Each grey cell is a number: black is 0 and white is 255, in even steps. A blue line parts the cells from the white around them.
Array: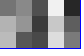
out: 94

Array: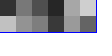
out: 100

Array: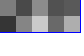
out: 174

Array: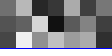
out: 63

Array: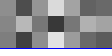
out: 163

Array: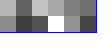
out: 69
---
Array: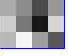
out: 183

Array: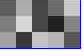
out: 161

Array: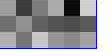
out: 176

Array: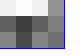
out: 133

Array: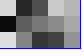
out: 222

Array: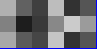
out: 168
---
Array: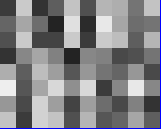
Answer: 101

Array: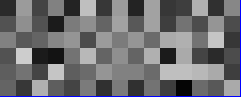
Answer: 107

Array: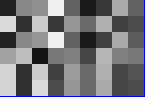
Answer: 169

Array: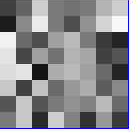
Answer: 50

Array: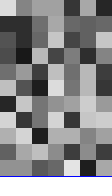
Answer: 228

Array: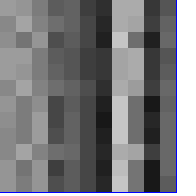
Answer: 116

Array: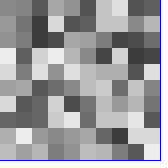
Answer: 124

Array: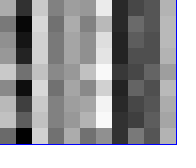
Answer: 121
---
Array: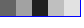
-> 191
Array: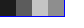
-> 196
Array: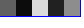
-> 33
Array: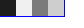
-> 123
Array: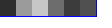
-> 60
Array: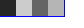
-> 101
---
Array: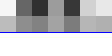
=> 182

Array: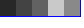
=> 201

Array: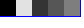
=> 86

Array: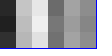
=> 163

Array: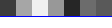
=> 108

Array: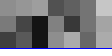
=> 103

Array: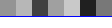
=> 32

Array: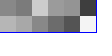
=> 84

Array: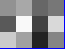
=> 35
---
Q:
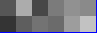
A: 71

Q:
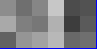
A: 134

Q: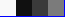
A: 58

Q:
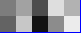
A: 77

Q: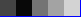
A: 116

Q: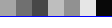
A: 71

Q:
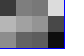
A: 120
